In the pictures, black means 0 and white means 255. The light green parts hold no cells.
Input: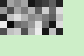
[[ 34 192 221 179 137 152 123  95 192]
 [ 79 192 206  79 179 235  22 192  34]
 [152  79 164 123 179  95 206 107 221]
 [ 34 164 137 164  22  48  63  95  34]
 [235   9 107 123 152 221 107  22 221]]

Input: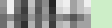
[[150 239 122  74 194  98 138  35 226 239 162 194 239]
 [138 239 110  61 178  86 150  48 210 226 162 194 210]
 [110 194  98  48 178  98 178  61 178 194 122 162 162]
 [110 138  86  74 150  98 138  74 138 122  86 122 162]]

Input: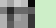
[[191 163 205 191   9]
 [178  78 163 150  53]
 [178  93 150 150  53]
 [121  40 105 105  93]]

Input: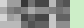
[[185 185 185 114  83  98  98 199 142 142]
 [212 158 170  70  98  70  70 199  98  98]
 [212 158 158  55 114  70  70 185  98  83]
 [170 128 114 128 170 142 142 128 114 128]]

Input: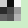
[[206  15 249]
 [101  86 179]
 [ 43  72 153]]

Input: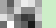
[[165 135 211 135 135 195]
 [165  94 195 238 225 165]
 [109 253 123  94  25 149]
 [225 181 109  57  70 211]]

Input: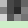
[[213  86 144 115]
 [186  72  57 100]
 [128  72  41 128]]
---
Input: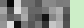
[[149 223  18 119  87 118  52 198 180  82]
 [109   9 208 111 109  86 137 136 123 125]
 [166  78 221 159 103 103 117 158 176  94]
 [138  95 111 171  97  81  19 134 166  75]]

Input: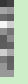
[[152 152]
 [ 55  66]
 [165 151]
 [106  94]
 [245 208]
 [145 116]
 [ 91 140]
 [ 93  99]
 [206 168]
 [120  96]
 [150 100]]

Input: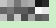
[[193  98 201  76 158  89 101]
 [196 169 118 163 173  24  42]
 [101 117  91  91  71 248 230]]

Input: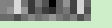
[[106 108  79 110 134 111 124 149 120 103 126  81 119]
 [130 129 216 116  57 122  82   2  98 147  67 210 101]
 [130 148 216 153  57  96  60  45  99 118  65 212  81]]

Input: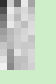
[[240 136 188 196 208]
 [ 46 204 115 233 165]
 [ 83 233 200 216 191]
 [113 220 185 222 209]
 [132 232 207 189 219]
 [157 184 200 212 222]
 [169 188 206 215 195]
 [196 182 205 200 202]
 [205 152 226 203 215]
 [225 147 190 192 214]]

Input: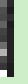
[[255  29]
 [110  42]
 [ 79  29]
 [ 73  48]
 [ 98  29]
 [ 67  35]
 [ 60  35]
 [110  35]
 [179  35]
 [ 73  35]
 [ 54  29]]
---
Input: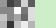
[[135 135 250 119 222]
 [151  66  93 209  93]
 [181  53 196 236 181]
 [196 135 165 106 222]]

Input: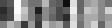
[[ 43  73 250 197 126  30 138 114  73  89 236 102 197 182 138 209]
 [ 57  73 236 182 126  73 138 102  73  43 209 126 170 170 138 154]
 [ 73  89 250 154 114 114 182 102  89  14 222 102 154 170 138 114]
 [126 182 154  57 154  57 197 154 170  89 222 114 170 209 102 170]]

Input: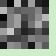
[[  7 131 159  77 103 143 185]
 [ 23 143 131  91  23 143  91]
 [ 63 131 159  50 117 173  91]
 [ 77   7 185  35 159  35  23]
 [103  63  63  77 131 117 117]
 [159 199  77  35  50  91  50]
 [185 117  91 103 103 131  50]]

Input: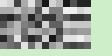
[[ 36 111 226  97  36  67 211  22  97 226 226 239 211]
 [ 52  36  82 143  36 111  52  52 127  97  52  52  67]
 [ 82 143 183 127 111  52 211  97  97 211 199 199 199]
 [127 111  97 226 111 199  52 156 183  82  67  82  97]
 [156 171 183 111 183 171 143 171  67 156 143 156 156]
 [171 171 199 156 171  82 226 127 127 239 239 211 226]
 [226 211  67 171 226 127  22 211 183  22  82  36  36]]

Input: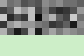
[[ 54 151 177 151 151 123 111  54  68  95  26 139]
 [ 68  95 190 151 190  68 123  68  42  54  82 151]
 [163 111 123  82  95  82 139 123 139 111 111  95]
 [177  95  26  68 177  26 123 163 123 151 139 123]
 [203  42  82  54 190  11 139 177  95  68 203 111]]

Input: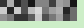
[[ 52 175  37  80  23 132 132  64 160 145  23]
 [145 120  52  52  94 203  80 120 160  64 108]
 [203  37 203  80 188 215 120 160 175  37 108]]

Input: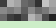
[[ 62 180 164 105  93  49 195 164]
 [105  62  49  77 180 151  77  35]
 [137 121 137  93 137 105 121 151]]

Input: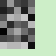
[[  4 127 167 111  70]
 [ 30  55 152  30 140]
 [ 55 152  70  55  99]
 [ 70  83 111  42 111]
 [ 83 183 167 199  16]
 [140  42  99  83 183]
 [199 183 183 199  16]]
